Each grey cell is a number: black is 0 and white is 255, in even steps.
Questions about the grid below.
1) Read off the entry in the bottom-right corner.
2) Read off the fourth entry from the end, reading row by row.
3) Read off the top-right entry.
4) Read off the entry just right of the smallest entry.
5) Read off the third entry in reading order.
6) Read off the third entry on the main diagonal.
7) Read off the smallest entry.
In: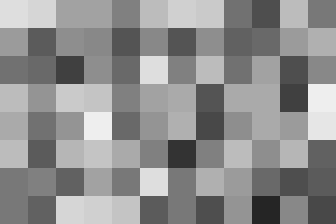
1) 72
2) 148
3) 120
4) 136
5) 162
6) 64
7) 37

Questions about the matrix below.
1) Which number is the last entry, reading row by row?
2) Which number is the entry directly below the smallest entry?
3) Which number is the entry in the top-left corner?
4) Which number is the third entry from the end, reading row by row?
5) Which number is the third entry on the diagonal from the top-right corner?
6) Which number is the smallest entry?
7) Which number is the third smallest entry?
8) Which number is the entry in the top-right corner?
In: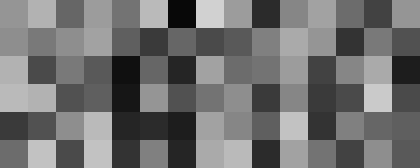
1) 89
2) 102
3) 149
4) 66
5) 134
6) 8
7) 22
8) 149

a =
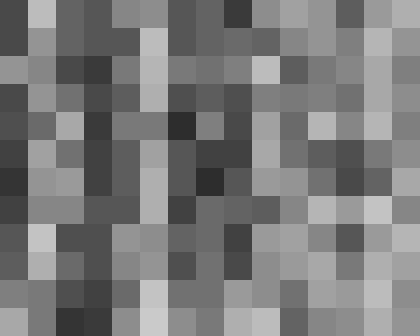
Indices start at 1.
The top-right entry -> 175
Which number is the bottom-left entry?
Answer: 168
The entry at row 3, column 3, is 73
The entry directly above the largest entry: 195
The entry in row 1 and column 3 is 99
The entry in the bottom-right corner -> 148
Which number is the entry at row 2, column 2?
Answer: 148
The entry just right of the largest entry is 141
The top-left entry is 73
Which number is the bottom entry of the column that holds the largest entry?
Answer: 202
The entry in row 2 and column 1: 73
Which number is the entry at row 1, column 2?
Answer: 188
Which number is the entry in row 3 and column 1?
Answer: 148

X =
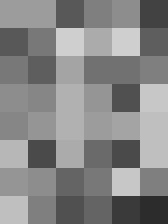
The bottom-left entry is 191
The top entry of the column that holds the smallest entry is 66
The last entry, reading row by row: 44
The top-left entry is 156
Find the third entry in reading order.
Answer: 88
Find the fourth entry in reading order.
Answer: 127
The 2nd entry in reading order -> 156
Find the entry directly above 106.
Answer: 156
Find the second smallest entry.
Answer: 58
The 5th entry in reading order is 141
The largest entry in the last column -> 199
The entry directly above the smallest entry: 127

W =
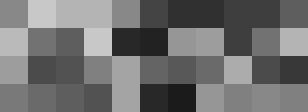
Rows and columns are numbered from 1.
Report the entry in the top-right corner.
94
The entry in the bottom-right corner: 128
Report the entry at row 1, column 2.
200
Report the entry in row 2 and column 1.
186
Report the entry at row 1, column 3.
180
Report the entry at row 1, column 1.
136
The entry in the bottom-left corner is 121
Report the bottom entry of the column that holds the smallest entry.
27

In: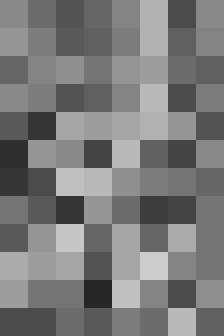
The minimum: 38
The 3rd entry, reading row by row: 83
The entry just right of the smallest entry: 192
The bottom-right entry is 96
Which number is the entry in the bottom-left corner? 75
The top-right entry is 137
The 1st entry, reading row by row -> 137
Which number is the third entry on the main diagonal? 143
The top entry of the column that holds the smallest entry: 102
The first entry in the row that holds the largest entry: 171
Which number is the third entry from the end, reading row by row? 108
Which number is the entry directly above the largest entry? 102
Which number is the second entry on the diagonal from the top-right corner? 96
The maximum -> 204
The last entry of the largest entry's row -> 116
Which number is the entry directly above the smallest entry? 83
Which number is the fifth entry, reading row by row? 131
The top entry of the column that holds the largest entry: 177
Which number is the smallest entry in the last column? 83
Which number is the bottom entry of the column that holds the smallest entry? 89
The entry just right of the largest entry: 131
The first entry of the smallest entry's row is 157
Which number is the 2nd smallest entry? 46
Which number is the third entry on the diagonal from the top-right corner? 157

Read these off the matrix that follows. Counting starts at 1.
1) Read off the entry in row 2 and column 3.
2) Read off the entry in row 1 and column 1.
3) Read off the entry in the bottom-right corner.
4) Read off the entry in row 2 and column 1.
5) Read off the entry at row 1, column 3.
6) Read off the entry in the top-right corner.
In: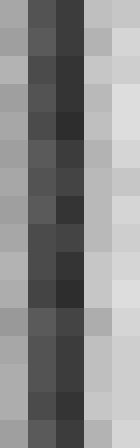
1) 60
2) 167
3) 213
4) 159
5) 60
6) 198

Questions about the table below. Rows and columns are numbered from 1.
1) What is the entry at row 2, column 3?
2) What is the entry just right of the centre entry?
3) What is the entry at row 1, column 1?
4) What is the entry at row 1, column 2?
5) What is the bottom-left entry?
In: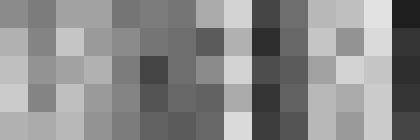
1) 197
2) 210
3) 139
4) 124
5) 177

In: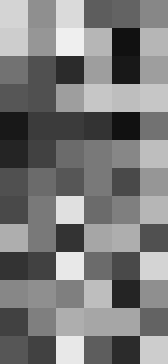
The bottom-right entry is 205
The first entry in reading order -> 212
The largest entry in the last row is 232
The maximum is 239
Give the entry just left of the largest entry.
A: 150
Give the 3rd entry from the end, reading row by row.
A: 93
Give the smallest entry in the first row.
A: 93
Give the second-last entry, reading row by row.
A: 43
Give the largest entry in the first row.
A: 218
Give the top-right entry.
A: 135
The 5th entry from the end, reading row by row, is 65
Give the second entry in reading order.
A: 143
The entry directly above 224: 86
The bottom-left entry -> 86
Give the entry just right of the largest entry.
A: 182
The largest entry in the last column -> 212
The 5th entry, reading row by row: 99
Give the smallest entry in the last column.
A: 80
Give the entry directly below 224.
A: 51

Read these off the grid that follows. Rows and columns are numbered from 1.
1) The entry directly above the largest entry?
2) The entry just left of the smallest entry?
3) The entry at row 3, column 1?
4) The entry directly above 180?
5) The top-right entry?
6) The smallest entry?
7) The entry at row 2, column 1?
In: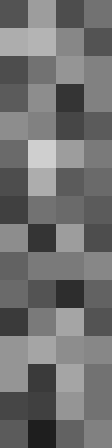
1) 129
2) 91
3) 77
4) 157
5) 114
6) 30
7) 173
